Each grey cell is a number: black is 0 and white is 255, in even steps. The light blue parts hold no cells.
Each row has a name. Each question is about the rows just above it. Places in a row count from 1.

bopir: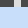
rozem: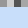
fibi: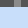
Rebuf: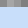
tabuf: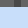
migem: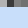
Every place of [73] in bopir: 1 2 4
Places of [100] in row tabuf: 1 2 4
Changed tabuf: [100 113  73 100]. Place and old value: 2, [100]
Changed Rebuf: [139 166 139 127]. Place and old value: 3, [151]
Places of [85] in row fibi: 1 2 4
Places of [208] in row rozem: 2

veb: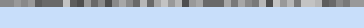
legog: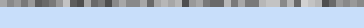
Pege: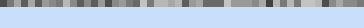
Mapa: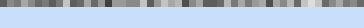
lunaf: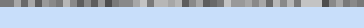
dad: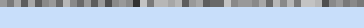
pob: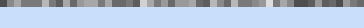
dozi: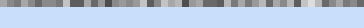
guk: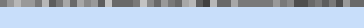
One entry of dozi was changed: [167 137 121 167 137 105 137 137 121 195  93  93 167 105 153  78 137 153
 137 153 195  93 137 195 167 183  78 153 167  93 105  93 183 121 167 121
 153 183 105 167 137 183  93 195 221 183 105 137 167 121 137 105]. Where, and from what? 30, [105]
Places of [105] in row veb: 7 8 9 14 20 22 30 31 32 48
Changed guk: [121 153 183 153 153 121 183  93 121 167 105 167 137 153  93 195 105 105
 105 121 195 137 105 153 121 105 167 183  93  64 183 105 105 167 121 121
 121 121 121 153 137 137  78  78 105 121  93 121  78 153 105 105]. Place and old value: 41, [121]

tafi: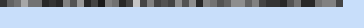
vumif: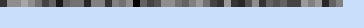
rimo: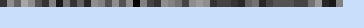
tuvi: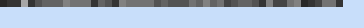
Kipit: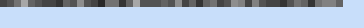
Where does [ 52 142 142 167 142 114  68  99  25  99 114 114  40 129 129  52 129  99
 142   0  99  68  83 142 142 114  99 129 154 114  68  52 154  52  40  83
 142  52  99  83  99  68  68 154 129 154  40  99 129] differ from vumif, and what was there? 18, [114]
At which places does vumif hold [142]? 2 3 5 19 24 25 37
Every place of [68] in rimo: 22 27 32 33 39 43 44
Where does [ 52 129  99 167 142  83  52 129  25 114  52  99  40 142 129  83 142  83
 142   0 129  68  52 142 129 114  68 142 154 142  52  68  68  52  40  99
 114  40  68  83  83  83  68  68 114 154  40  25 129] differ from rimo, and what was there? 2, [142]

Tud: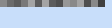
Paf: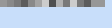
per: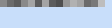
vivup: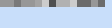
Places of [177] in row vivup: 9 10
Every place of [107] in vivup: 12 13 15
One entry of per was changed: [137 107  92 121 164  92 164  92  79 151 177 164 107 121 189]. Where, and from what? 4, [137]
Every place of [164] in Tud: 5 7 12
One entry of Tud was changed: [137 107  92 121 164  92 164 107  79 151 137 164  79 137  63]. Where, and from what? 8, [92]
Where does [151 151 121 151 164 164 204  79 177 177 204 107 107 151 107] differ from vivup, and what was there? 5, [151]

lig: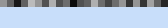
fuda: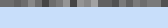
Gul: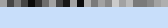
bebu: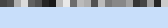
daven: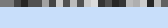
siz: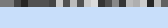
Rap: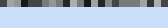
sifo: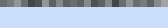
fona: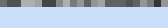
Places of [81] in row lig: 7 9 12
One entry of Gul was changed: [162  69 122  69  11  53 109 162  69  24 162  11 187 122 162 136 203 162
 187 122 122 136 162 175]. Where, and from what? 13, [175]
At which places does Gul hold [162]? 1 8 11 15 18 23
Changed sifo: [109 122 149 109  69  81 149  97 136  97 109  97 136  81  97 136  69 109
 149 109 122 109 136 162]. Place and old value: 22, [97]
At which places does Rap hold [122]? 7 9 12 18 19 20
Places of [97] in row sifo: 8 10 12 15 22
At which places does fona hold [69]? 7 8

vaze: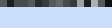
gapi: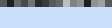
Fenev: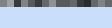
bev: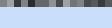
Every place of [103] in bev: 6 7
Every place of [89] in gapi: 1 8 16
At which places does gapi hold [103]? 3 9
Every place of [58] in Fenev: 3 6 12
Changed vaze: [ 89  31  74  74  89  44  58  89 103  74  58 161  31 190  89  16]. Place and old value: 14, [175]
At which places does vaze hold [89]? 1 5 8 15

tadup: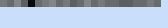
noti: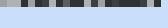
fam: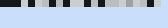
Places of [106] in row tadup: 2 6 9 12 14 16 17 20 21 23
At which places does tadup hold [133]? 3 8 13
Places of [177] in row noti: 2 3 8 13 22
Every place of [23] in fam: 1 2 3 5 8 10 13 15 22
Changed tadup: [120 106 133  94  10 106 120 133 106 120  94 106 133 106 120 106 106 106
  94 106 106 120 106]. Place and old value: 18, [94]
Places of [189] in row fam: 7 9 14 16 17 21

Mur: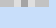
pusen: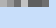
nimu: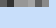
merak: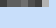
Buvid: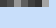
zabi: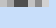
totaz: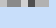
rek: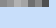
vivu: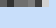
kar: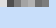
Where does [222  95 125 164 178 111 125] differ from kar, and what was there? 2, [79]
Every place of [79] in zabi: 3 4
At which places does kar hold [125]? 3 7
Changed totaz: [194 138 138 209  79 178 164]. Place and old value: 7, [178]
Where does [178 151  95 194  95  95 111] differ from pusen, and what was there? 3, [111]
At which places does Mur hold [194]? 1 2 6 7
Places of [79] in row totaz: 5

